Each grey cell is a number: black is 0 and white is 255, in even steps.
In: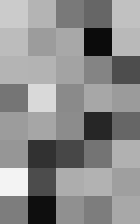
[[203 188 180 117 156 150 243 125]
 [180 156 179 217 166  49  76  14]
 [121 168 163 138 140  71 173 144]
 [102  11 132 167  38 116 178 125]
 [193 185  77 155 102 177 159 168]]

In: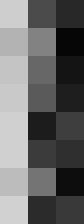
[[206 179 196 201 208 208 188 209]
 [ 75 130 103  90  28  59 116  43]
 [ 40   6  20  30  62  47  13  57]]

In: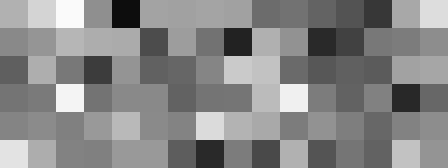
[[177 137  95 116 132 227]
 [212 149 174 122 139 173]
 [250 182 120 244 128 130]
 [143 173  60 115 153 128]
 [ 13 171 148 137 185 153]
 [163  76  97 137 138 153]
 [161 157 102  98 131  93]
 [164 114 133 116 219  41]
 [161  34 202 117 179 124]
 [108 176 194 187 169  73]
 [114 146 106 240 124 177]
 [ 99  41  87 124 146  84]
 [ 83  65  96  98 126 117]
 [ 55 120  91 129 103  98]
 [168 124 162  40 130 194]
 [221 141 166 103 141 148]]

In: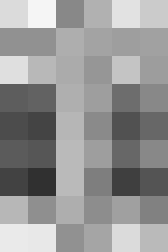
[[219 145 223  93  76  91  66 183 234]
 [245 145 184  98  68  86  48 143 232]
 [136 174 171 175 182 186 186 174 145]
 [177 163 150 158 138 158 126 141 165]
 [226 158 196 109  81 103  63 160 219]
 [203 161 157 136 103 136  84 129 186]]

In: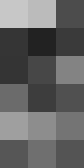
[[199  53  52 107 159  86]
 [187  34  71  61 141 111]
 [ 76  58 131  80 116  84]]

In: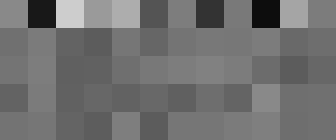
[[137 112 116  99 115]
 [ 24 123 125 123 118]
 [205  99  96  97 100]
 [154  92  97 103  93]
 [173 118 111  98 126]
 [ 84 102 120 104  92]
 [125 116 125  96 118]
 [ 51 120 129 110 118]
 [121 119 124 100 123]
 [ 13 124 108 137 127]
 [165 105  92 111 110]
 [124 110 103 112 112]]

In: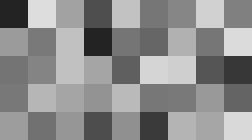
[[ 35 155 116 120 157]
 [221 121 132 182 113]
 [162 193 193 165 150]
 [ 78  35 165 147  77]
 [194 117  95 186 144]
 [118 102 213 119  58]
 [134 177 207 121 180]
 [209 118  85 153 166]
 [128 219  55 100 217]]
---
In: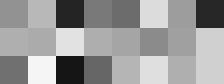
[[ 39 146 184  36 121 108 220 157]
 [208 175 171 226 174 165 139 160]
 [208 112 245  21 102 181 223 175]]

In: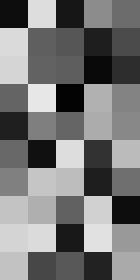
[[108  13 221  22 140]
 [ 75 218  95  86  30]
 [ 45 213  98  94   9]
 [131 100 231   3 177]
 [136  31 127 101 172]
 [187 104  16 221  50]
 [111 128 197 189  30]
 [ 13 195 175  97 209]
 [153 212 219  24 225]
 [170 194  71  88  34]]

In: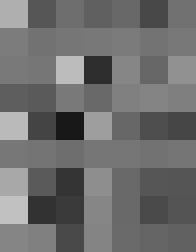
[[113 175  86 110  96 104  72]
 [120 124 114 118 120 123 115]
 [145 121 118 188  46 134 103]
 [127  94  90 121 105 128 132]
 [ 70 186  68  24 158 103  78]
 [117 119 116 110 118 118 114]
 [ 85 168  90  52 142 105  86]
 [ 84 193  50  58 134 105  74]
 [ 97 133 128  73 132 106 101]]

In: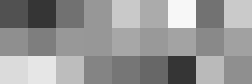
[[202  81  53 113 151 201 171 247 114]
 [161 143 126 152 151 167 153 163 137]
 [143 219 230 189 132 118 103  53 186]]

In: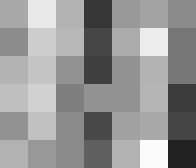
[[139 169 232 179  54 153 163]
 [119 141 205 184  70 171 236]
 [119 179 196 146  63 146 179]
 [ 59 191 209 127 146 146 180]
 [ 69 146 193 139  72 162 169]
 [ 33 178 152 138  95 178 251]]

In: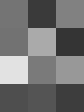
[[129 116  58]
 [ 52 114 170]
 [152 226 122]
 [ 61  78  84]]

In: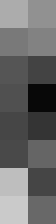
[[145 172]
 [130 121]
 [ 67  85]
 [  8  80]
 [ 52  70]
 [101  73]
 [ 69 190]
 [104 202]]

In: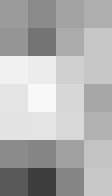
[[174 155 138 163]
 [199 149 116 172]
 [199 241 236 208]
 [167 228 248 215]
 [177 227 228 216]
 [195 139 133 161]
 [200  89  61 133]]

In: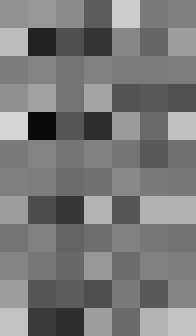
[[128 145 151 140  93 204 122]
 [158 188  34  79  52 134 101]
 [126 124 131 117 129 124 124]
 [ 80 143 161 116 164  83  89]
 [192 213  11  87  46 154 106]
 [112 123 131 117 130 117  89]
 [118 128 126 108 113 136 122]
 [177 157  77  54 180  86 177]
 [115 116 129 100 110 130 120]
 [127 132 119 105 151 108 130]
 [132 158  86  93  79 123  89]
 [195 195  58  47 158 107 179]]
